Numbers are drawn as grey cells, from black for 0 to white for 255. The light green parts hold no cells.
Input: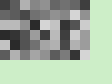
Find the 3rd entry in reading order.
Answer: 177
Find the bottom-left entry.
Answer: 92
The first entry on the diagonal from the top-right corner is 62
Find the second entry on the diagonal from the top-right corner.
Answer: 213
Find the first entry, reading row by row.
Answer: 62
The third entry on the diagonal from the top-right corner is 52
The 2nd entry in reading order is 92
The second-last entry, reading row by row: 52
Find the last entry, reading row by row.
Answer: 213
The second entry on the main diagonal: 92
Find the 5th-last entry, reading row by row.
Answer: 145

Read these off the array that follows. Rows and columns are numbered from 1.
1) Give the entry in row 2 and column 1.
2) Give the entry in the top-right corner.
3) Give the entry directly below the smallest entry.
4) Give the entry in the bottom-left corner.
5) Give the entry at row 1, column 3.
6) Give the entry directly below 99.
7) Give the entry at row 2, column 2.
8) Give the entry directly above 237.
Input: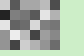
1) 35
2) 77
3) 228
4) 148
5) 167
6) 237
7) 127
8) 99

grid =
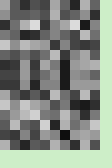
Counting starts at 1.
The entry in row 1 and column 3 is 47
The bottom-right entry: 80
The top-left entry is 166
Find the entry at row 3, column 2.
111
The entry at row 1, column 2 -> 90
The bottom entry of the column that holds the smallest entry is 121
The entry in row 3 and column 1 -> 47
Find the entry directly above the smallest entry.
177
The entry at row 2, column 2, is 90
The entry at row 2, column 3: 90
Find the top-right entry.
99
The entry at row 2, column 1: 143
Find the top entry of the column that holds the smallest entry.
99
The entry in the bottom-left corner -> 177

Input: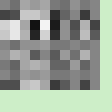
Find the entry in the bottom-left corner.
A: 78
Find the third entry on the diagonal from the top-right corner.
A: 78
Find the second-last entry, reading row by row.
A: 67
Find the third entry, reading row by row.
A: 166
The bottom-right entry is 133
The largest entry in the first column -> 210
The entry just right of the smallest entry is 243
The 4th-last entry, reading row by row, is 90
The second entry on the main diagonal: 78
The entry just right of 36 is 210
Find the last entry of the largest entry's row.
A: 67
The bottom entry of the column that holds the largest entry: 166
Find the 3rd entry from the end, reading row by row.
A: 133
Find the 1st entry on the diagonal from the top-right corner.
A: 133
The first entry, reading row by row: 133
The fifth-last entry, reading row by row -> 58
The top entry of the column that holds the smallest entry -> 154
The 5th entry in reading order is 166
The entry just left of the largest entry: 18
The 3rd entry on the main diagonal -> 166
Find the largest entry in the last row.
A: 200
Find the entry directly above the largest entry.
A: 178
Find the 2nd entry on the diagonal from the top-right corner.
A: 58
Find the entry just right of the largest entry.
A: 27

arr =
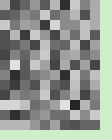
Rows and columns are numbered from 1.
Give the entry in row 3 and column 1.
201
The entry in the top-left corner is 171
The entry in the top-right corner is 171
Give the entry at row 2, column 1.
89
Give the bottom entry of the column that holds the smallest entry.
80
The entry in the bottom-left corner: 183
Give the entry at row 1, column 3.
100
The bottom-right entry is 100
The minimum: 37
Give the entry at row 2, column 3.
139
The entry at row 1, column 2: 69
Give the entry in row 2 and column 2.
100
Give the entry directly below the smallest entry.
201
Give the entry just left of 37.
224
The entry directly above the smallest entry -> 183
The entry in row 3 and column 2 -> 120
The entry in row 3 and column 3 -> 161

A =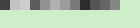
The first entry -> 65
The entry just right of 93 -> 145
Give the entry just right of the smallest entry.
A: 84
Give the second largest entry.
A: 195

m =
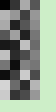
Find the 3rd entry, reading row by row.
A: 170
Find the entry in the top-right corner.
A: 86
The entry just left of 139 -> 86
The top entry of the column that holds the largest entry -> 2
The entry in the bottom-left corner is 203
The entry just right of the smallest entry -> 52
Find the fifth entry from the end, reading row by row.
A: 181
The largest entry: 212
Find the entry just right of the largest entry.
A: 107
